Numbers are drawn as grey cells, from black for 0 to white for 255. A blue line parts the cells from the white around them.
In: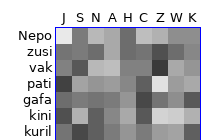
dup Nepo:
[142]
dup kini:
[177]
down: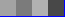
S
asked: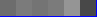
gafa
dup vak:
[129]
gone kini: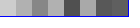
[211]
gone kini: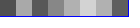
[205]

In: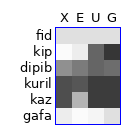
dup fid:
[224]
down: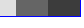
U
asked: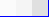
gafa
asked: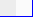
gafa

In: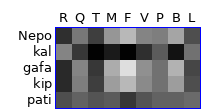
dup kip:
[157]
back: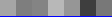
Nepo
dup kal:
[2]
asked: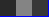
gafa
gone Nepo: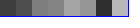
[120]
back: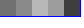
kip

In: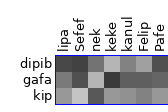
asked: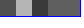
gafa
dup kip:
[152]
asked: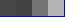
dipib

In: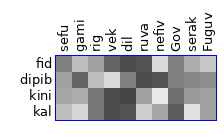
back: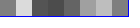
fid
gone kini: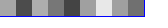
[154]
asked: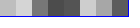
kal
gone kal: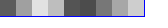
[213]
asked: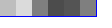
dipib
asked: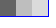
dipib
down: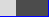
vek

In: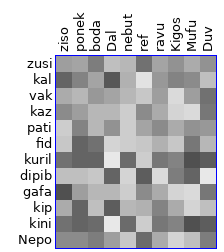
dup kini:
[107]
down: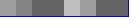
ponek
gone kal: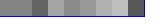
[226]

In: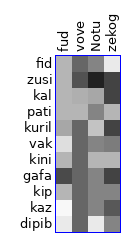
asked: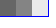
fid
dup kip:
[132]
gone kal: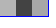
[175]
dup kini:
[181]
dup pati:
[181]

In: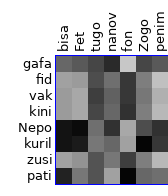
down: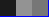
Fet
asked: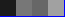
kuril
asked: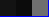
Nepo
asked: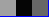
pati

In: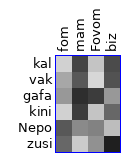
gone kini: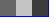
[209]
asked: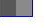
Nepo
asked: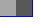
vak
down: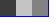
Fovom
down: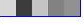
Fovom
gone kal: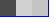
[68]

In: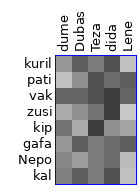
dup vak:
[101]
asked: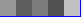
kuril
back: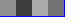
kip
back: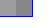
Nepo
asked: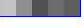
pati
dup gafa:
[94]

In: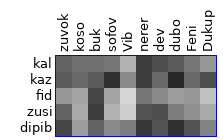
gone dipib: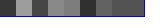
[131]
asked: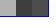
kal
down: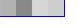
Vib
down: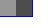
Dukup

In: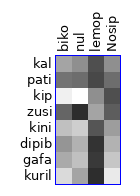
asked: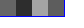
zusi
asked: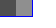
kal
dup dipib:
[178]
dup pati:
[109]
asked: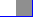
kip
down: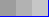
Nosip

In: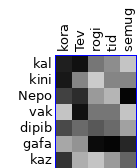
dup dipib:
[106]
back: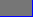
vak
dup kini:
[133]
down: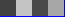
kora

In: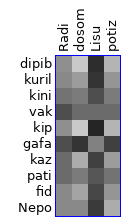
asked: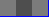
kini
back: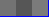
pati
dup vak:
[107]
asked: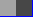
fid
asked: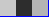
dipib
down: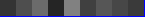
Lisu
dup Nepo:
[137]

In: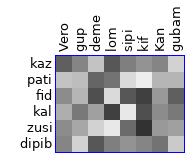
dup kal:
[121]
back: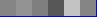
kaz
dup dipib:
[133]
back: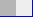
pati

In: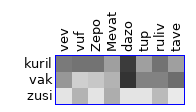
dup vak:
[130]
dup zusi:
[228]
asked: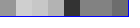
vak
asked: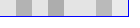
zusi
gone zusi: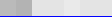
[173]

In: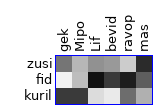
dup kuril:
[58]
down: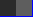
mas

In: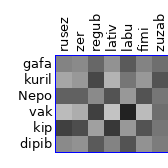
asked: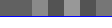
Nepo
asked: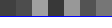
kip
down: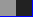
labu
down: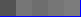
zuzab
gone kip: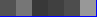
[160]

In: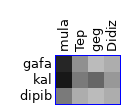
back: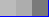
dipib
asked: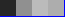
gafa
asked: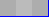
dipib
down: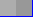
Didiz
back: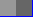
kal
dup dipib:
[173]
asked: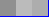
gafa

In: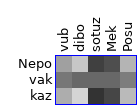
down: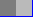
Posu
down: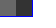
sotuz
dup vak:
[104]

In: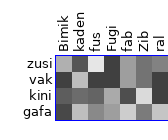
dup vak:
[64]
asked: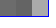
kini

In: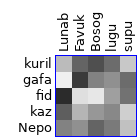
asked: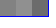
gafa
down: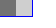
supu

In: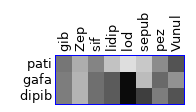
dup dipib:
[125]
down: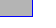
Zep
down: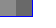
pez

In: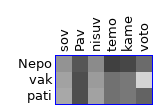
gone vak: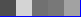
[155]
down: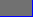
temo
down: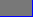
kame

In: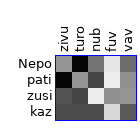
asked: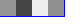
pati
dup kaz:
[76]
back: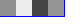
pati
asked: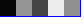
pati
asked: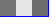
Nepo

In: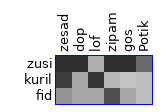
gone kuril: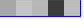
[54]
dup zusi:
[47]
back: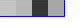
kuril
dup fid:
[167]
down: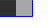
dop

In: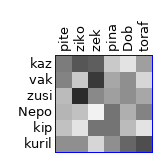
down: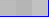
pite
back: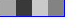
vak
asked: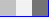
Nepo
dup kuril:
[143]
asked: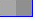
vak
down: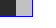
ziko
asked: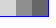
kuril

